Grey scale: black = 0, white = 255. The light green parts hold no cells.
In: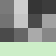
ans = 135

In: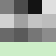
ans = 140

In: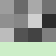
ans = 127

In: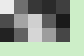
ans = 70

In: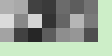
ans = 78

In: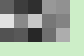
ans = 173
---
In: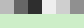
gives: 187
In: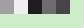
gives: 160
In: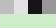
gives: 189
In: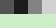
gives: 84
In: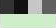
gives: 51
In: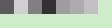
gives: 91
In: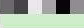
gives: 106
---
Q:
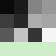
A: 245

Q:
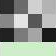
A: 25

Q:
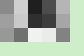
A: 130

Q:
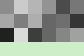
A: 161

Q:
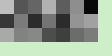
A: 123

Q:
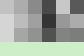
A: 125

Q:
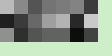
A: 66

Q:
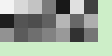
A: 117
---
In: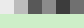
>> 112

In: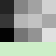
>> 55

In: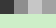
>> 162

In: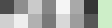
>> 87

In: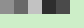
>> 105

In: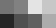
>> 96
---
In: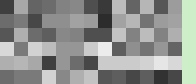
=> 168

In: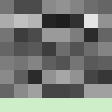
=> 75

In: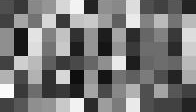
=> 57

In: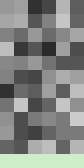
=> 159

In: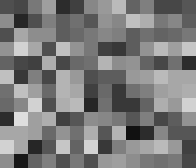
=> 71
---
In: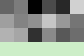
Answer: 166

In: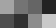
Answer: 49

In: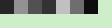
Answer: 146

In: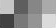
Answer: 121

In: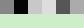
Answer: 4

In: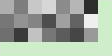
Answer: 58

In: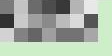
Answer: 130

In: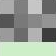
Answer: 107

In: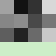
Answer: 34

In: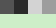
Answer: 42
